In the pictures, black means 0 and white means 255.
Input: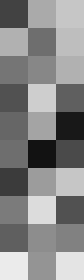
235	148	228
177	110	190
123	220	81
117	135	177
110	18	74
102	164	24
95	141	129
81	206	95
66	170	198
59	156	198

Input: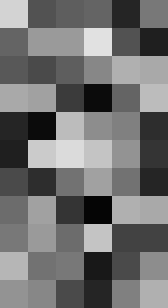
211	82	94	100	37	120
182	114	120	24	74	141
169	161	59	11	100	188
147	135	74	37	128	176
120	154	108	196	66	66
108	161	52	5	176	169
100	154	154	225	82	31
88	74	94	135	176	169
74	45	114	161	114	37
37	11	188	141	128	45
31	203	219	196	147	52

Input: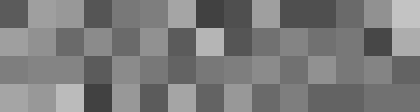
165	152	187	65	152	91	165	99	152	106	126	99	99	113	113
159	145	106	139	106	145	91	181	85	113	132	113	120	71	173
126	132	132	91	139	120	99	120	126	139	113	145	120	132	99
91	159	152	85	120	126	165	65	79	159	79	79	106	145	195

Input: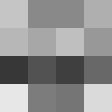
231	124	117	218
197	137	137	175
183	167	191	152
55	82	63	104

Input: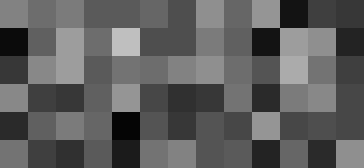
136	63	55	96	149	71	48	55	115	42	123	136	71
130	109	123	90	90	102	78	143	102	149	19	63	55
115	63	48	90	27	115	130	84	90	35	102	42	143
55	136	157	90	115	109	130	143	109	84	171	115	63
42	96	123	102	5	84	55	84	71	149	71	78	71
11	96	157	109	191	78	78	123	96	19	157	143	35

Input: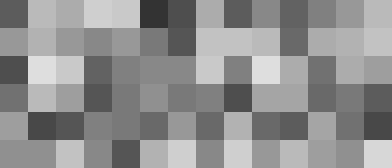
158	72	85	128	121	105	152	105	178	105	92	165	113	72
152	178	152	136	152	121	85	194	194	186	105	172	178	194
144	144	194	136	85	178	207	136	207	152	186	158	144	215
113	186	158	85	121	144	121	128	78	165	165	105	121	92
92	186	172	207	201	51	78	172	92	136	98	128	152	186
78	222	201	98	128	136	136	201	128	222	172	113	172	158

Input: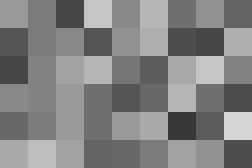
169	190	161	98	104	123	161	145	77
153	123	70	197	137	182	111	145	98
137	131	153	111	85	104	182	111	77
104	123	153	111	153	169	55	92	213
85	123	137	85	145	175	77	70	175
70	131	161	182	117	92	169	197	131

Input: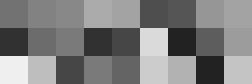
239	190	70	122	100	204	178	34	196
114	130	136	171	163	78	85	150	163
49	108	122	49	70	218	34	93	156
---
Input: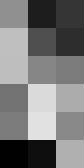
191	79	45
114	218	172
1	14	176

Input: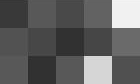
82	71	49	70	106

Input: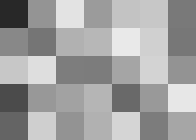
136	117	177	183	233	208	119
75	152	162	181	105	153	231

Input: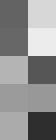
103	236
155	152

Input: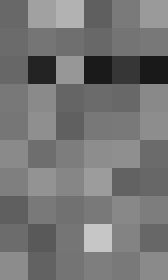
107	117	111	104	116	120
120	138	101	107	104	137
138	110	125	141	143	107
95	121	113	121	136	125
140	98	116	126	121	138

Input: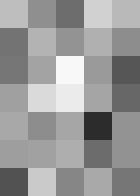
115	179	147	176	141
160	218	235	165	103
158	161	174	108	146

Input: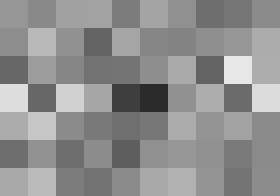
141	185	145	99	165	134	131	143	150	172
221	103	209	166	62	43	145	173	107	220
110	146	110	140	94	144	151	144	122	138
